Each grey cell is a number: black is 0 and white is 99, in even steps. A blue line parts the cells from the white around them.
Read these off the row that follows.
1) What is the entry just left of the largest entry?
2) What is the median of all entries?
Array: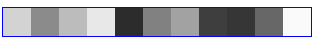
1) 40
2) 54

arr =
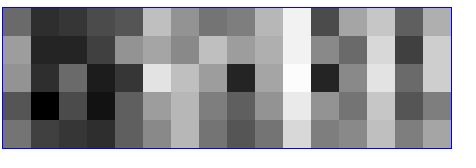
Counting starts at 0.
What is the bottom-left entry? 45
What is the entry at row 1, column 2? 14
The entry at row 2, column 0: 57
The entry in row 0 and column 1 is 18
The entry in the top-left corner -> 41
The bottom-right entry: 64
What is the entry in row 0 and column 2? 21
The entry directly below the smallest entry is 25
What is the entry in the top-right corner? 68
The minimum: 0
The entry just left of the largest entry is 64
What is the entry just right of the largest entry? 14
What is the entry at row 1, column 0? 61

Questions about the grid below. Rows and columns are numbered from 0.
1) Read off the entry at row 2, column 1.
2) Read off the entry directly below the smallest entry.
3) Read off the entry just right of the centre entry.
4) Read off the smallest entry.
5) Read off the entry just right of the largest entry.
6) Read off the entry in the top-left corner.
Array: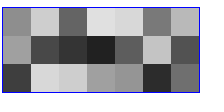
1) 84
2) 62
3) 36
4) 13
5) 84
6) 55

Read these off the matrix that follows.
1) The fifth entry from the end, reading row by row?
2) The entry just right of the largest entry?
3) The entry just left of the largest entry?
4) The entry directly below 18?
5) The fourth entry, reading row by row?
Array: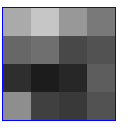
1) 36
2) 59
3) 66
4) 55
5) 47

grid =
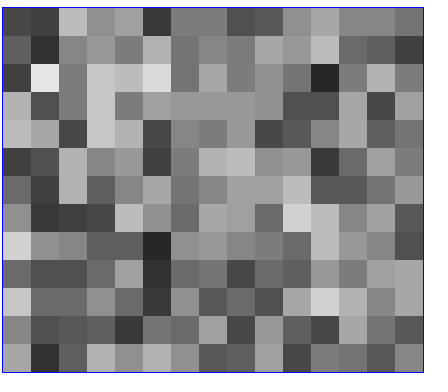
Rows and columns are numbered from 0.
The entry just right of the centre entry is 62
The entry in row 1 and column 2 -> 52
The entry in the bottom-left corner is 65
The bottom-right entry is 52
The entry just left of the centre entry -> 45
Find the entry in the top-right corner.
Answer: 45
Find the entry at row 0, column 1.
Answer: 25
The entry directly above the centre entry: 69
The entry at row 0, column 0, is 28
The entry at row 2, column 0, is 25
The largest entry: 89
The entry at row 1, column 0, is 37
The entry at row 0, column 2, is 73
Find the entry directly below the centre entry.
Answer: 65
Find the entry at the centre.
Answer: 52
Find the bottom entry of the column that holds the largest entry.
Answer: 19

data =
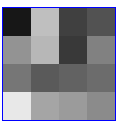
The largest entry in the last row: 90
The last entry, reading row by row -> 54
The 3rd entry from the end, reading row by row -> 64
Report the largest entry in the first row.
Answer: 74
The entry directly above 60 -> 38

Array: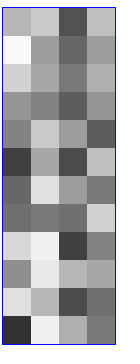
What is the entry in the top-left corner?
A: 71
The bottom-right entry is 47
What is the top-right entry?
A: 74
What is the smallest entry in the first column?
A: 19
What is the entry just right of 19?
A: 93
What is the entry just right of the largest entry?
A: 61
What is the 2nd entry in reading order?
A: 78
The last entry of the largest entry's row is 61
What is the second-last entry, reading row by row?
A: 68
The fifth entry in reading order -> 97
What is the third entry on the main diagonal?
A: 47

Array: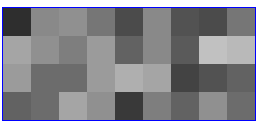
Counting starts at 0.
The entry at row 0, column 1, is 53
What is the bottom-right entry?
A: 42
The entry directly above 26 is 35
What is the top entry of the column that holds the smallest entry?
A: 18
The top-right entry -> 46
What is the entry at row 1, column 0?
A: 64
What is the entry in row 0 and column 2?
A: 56
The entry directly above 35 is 32
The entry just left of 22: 56
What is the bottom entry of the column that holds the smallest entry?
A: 38
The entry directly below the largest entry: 32

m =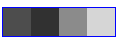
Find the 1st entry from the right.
83
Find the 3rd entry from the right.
19
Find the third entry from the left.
54

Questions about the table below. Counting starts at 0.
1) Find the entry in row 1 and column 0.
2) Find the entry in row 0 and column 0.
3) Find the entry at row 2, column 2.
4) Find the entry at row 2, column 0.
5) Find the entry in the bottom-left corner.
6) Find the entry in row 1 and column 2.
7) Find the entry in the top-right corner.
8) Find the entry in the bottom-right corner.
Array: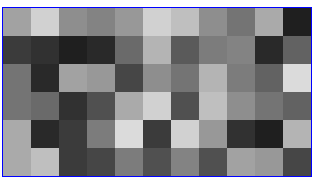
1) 23
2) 63
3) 63
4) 45
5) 66
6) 12
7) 12
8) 27

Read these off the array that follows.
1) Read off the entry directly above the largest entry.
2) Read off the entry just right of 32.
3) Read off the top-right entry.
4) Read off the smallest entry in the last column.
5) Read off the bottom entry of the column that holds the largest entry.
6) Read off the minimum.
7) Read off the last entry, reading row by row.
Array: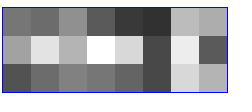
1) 35
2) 42
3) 67
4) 35
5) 46
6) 19
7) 70
